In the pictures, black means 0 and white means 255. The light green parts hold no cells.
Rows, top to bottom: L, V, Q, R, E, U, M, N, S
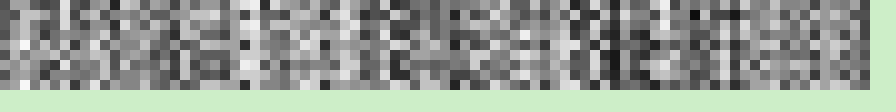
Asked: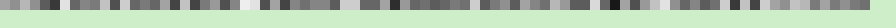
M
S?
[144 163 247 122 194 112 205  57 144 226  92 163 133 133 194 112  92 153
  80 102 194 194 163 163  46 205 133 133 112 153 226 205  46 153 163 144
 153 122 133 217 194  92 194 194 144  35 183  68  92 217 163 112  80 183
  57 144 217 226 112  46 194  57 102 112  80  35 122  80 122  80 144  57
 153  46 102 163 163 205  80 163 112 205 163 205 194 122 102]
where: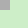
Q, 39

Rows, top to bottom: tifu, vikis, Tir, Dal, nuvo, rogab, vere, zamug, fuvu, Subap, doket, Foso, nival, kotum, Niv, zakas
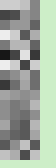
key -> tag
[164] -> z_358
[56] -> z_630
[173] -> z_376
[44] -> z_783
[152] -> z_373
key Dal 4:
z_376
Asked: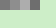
zamug
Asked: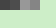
vikis
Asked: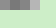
doket

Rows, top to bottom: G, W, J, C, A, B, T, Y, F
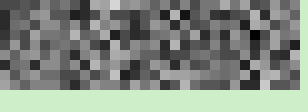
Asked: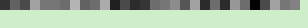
C
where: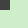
J, 9

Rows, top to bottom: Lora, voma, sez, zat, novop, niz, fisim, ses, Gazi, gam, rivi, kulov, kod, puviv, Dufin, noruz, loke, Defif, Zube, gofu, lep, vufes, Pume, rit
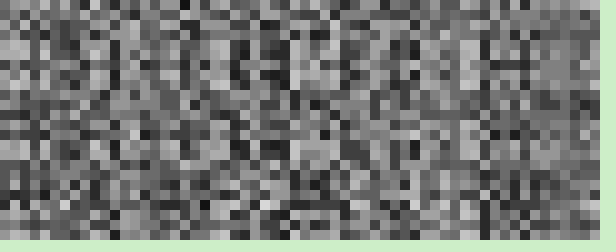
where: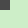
loke, 48
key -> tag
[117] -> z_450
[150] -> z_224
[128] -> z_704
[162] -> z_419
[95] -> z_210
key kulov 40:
z_450
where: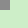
rit, 13
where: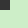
gofu, 3
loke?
[ 85  85  63 128  63 128  85 128 128  63 150 128  63  95  41 107  85 107
 183 150 150  95  63  95 128  63 128 183  85 162  85 162 150  63 162 107
  63 117 150  63 150 150 150  95  85  95  95  73 162  95 107 107  95 128
 150 117 107 107  85  85]
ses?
[162 117 183  63 172 107  63  85  85 183 162  29 162 150 117  95 172 183
  63 107 162 150 162  29  63 172  41  29  41 195 162 172 150 183  85  41
  85 162 150  63 150  29 162 128  63 107 162 172  95 117 150 162  85 162
 128 128 128  95 107 117]
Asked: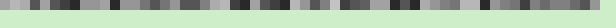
novop

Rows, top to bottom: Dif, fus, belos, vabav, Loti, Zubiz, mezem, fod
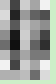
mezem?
[242  68 206 165 242]
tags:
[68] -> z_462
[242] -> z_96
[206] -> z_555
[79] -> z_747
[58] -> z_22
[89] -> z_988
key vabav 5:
z_462

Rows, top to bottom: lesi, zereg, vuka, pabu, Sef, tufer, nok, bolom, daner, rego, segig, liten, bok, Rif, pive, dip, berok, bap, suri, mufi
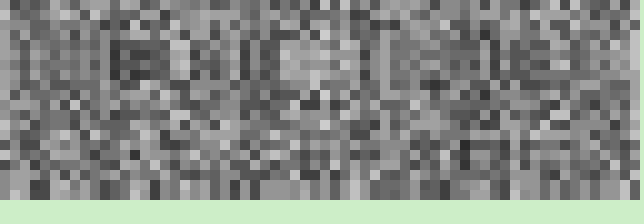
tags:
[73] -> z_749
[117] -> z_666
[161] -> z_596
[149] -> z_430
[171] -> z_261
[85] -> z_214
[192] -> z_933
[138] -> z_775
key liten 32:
z_430
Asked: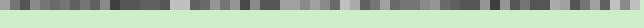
Sef
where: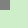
lesi, 19
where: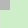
suri, 7
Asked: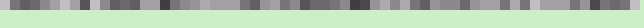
zereg
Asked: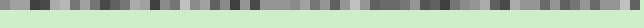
suri
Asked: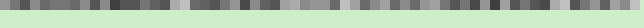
nok

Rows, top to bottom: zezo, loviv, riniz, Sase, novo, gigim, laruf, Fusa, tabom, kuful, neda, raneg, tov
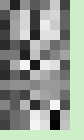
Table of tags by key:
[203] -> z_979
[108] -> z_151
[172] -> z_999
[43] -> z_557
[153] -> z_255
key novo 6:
z_151
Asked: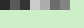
novo

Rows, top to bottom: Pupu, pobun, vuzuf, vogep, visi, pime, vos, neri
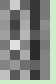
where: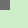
vos, 3
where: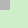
vogep, 3
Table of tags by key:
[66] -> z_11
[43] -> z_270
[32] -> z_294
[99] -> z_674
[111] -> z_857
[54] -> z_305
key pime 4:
z_270
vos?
[131 150 111  99 131]
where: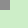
vuzuf, 5

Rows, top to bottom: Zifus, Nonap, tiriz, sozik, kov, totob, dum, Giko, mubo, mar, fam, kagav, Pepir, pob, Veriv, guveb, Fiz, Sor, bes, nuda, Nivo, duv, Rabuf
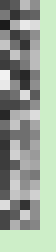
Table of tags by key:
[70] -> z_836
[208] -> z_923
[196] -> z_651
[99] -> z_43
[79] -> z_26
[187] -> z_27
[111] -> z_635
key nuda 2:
z_651
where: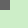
Nonap, 4
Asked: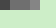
pob
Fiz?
[ 60  90 175 166]
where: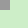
guveb, 4
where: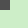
dum, 2
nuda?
[ 90 196 175 208]

